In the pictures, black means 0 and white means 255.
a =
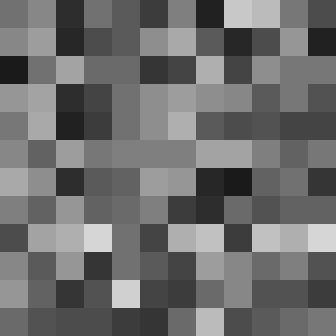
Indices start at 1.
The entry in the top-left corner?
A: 113
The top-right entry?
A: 76
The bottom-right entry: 119
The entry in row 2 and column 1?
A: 135
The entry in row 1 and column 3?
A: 45
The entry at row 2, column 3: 39
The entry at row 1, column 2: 135
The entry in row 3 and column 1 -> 26
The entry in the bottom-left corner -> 106
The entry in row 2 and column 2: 157
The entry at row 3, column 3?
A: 163

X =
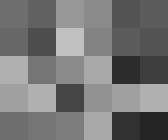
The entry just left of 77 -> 103
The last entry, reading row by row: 36
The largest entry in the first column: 176
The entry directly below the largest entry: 138
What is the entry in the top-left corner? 110
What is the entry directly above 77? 97
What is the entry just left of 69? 176
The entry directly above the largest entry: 152
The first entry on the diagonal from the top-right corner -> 91

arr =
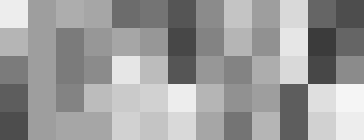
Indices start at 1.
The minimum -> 59
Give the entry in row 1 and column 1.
237
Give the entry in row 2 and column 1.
181
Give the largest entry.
245
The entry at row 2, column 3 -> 123
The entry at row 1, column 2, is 158
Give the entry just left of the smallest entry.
230
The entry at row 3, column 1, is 123
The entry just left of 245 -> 223
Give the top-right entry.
77
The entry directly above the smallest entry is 101
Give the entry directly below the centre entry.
237
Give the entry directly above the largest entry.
139
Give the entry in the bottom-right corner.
237
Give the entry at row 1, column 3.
173
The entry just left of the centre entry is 188
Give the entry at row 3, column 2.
158
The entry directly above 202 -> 230

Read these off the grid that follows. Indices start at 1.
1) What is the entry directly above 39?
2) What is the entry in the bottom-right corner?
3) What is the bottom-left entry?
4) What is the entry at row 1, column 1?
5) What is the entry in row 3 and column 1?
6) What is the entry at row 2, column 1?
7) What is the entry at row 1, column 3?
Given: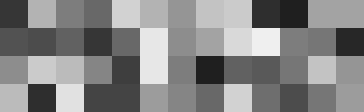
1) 163
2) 156
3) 187
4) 54
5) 141
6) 82
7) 125

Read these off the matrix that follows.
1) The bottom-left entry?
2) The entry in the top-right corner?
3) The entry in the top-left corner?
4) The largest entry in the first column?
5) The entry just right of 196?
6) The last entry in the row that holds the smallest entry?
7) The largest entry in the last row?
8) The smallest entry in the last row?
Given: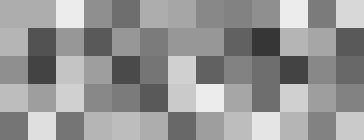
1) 117
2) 216
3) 173
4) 189
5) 158
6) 89
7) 229
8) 104

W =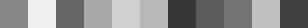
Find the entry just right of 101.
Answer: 169
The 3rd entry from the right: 115
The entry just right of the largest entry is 101

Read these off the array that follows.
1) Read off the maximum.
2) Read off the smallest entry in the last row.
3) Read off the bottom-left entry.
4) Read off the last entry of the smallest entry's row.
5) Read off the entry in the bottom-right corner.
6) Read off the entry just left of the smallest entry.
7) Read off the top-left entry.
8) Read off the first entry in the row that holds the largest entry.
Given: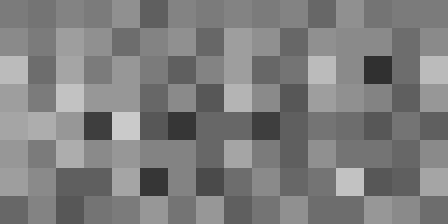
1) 202
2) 87
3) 103
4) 187
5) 109
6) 138
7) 123
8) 165

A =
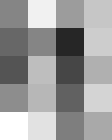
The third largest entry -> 226
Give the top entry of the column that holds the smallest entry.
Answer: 156
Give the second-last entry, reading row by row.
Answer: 126
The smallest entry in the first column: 84
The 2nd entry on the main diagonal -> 133
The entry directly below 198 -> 205

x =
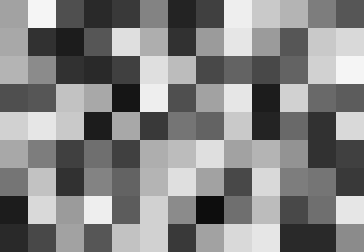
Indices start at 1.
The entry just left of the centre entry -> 57
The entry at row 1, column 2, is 245
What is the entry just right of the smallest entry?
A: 111
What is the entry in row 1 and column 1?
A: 162
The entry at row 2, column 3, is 28
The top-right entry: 86
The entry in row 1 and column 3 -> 79
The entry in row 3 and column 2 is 139
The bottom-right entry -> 139
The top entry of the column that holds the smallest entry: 64
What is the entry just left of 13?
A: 139
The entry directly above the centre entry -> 79
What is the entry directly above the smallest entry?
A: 162
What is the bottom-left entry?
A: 41
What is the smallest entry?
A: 13
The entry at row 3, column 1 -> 180
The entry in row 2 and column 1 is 168
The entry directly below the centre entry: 188
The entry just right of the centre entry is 99
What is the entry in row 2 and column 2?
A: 49
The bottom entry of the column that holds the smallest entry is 162

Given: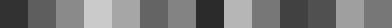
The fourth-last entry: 65
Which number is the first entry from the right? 119
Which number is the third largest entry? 166
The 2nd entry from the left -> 94
